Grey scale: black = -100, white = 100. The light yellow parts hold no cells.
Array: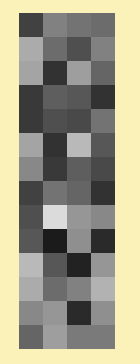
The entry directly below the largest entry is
-79
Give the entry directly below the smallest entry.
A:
-32
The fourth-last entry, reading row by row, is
-21
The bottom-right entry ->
-4
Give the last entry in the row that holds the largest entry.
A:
7
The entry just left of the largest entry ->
-38
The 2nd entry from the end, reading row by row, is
-4
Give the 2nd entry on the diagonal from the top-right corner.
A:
-38
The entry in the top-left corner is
-49
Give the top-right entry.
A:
-15
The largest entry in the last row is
24
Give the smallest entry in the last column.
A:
-67
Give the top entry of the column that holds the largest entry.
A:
1
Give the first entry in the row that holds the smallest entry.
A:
-32
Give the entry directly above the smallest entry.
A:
72
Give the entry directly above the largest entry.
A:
-10
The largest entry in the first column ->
45

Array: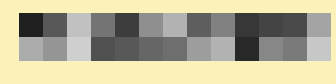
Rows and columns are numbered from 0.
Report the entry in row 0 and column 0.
-75
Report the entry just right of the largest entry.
-37
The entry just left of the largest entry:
17
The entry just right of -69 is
6
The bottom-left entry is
35
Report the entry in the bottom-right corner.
56

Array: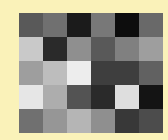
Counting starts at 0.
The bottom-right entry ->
-40
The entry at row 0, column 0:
-30
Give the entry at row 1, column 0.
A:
58
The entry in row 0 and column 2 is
-79
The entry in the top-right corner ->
-18
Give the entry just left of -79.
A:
-12
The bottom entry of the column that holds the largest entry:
42
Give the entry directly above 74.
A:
-51
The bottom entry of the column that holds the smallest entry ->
-56

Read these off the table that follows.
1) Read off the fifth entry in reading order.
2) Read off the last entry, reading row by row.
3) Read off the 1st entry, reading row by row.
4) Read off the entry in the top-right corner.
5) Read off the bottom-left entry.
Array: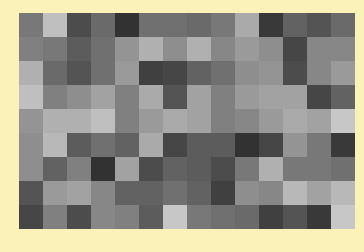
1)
-61
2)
56
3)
-6
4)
-17
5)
-45

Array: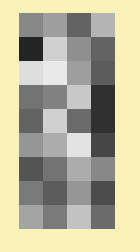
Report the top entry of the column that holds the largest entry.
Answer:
24
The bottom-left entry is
29
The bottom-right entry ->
-16
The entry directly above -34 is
18
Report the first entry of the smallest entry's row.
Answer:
-72
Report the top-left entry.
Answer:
7
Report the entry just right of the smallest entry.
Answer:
63
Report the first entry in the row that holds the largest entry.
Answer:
73
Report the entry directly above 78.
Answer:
-16
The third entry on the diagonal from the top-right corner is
83
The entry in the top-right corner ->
41

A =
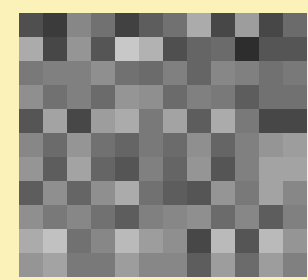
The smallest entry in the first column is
-38
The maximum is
57
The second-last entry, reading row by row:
23
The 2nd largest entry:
51
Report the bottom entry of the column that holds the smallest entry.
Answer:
-16
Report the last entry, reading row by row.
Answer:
0
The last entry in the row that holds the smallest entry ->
-33
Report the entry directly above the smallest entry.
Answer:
23
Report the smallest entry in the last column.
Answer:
-44
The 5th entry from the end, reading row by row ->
-27
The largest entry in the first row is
34
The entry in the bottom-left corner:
17
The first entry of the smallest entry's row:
34
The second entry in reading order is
-54
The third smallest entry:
-49
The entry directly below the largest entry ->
-11
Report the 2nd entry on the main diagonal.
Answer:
-44
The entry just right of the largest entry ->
40
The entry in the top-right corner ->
-16
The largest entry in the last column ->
28
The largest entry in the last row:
28
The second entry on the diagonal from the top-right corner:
-33
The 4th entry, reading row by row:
-11
